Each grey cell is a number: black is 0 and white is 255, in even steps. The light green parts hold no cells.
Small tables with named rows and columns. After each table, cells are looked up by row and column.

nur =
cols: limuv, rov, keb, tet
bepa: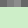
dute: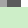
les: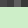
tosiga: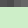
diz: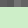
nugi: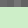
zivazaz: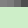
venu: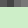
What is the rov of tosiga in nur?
76
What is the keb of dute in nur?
91
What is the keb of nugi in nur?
117
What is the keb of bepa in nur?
141
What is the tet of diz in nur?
100
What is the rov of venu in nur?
68
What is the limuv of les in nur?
73
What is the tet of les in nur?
56
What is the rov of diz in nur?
89
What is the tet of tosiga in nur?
104
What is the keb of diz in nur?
115
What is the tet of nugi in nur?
99
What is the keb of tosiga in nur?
95
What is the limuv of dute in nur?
165
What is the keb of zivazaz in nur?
107
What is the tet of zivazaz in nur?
78
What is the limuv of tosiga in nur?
82
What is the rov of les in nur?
62
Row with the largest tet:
dute

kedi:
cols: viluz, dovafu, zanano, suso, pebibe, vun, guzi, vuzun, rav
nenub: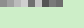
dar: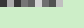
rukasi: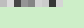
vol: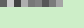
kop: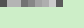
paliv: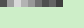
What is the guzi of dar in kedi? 112
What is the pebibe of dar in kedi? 96
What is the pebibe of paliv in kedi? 152
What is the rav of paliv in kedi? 62
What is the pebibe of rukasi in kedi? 133
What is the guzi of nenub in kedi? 84
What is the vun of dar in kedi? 212
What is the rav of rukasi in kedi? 213
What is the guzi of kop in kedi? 174
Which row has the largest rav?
rukasi

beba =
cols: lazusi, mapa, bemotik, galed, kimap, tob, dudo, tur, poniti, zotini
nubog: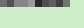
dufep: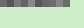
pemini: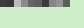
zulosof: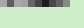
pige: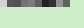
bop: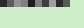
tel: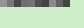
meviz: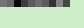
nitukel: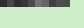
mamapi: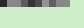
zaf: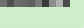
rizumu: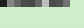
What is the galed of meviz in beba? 61
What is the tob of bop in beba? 127
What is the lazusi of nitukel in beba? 45
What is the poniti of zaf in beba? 177
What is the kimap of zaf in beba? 95
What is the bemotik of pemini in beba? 187
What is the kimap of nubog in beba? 154
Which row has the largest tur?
bop

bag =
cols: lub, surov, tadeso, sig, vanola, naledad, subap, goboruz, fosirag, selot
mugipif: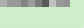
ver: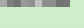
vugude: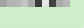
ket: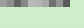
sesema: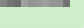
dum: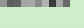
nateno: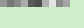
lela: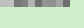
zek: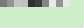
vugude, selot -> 183
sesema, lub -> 131
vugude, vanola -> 169
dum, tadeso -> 98
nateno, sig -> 172
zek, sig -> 192
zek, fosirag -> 147
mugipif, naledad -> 123
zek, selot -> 232
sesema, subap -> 158
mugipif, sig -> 133
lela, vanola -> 179
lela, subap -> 146
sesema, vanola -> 146
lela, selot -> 111
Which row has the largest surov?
lela

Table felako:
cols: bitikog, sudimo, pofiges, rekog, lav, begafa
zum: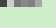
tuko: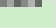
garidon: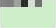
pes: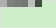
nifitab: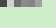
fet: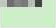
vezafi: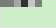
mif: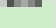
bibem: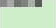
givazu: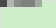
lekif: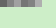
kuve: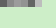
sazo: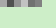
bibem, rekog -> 128
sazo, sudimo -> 80
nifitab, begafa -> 162
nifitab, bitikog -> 70
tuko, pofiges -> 102
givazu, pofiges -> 139
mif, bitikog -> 202
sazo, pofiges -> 148
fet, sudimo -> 110
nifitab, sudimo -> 209

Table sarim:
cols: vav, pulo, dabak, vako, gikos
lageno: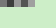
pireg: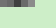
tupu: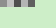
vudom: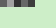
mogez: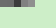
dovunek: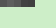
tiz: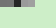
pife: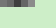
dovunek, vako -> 66
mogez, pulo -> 107
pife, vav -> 117
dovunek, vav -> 84
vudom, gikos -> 60
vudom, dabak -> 51
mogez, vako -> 129
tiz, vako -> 154
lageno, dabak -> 154
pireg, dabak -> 64
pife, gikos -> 139
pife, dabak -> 63
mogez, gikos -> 143
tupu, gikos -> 95
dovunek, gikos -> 63
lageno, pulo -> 61
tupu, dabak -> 79
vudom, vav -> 96
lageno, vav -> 119
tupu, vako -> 180
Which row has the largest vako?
tupu

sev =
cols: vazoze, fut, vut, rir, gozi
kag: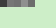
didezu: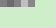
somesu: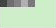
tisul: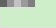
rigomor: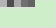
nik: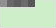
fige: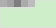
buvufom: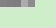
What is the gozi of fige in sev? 189
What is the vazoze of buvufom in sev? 130
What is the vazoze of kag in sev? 60
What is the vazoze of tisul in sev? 98
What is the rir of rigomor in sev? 112
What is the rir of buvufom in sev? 172
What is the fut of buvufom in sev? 127
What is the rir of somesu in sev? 176
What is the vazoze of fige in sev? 174

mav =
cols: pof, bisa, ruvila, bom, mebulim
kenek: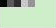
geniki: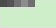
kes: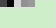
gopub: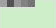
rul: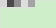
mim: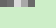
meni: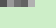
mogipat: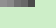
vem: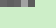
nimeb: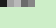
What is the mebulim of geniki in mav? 110
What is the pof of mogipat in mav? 145
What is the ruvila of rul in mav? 143
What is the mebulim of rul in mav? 163
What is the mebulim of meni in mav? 177
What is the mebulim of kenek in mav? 148
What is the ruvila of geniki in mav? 113
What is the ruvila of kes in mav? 215
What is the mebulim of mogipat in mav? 74
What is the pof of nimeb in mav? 28
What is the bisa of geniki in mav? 84
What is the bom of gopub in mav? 130
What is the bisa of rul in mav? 74
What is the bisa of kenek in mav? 90
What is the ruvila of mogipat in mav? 113
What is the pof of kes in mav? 69
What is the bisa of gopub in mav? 83
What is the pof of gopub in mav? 161

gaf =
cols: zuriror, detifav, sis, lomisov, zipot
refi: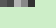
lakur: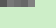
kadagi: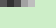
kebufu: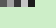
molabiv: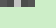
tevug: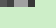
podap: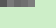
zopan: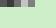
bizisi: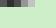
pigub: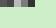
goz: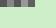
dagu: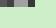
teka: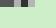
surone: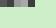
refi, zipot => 49
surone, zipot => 61
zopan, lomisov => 196
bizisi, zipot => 195
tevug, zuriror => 87
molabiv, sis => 196
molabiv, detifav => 76
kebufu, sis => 55

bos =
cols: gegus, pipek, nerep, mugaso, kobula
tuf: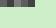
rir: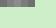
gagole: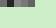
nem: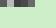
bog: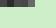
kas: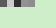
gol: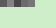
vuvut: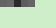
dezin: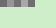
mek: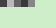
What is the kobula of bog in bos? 105
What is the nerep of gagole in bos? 137
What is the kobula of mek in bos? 134
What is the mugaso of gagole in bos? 120
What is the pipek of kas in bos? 203
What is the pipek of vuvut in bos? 104
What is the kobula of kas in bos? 141
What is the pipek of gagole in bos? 37
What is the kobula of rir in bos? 111
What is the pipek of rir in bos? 129
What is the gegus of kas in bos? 90
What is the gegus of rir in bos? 114
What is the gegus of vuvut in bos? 99
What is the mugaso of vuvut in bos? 93
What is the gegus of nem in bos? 91
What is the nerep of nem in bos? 64
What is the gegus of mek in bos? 65
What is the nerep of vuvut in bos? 43
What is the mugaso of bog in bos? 72
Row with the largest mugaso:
dezin

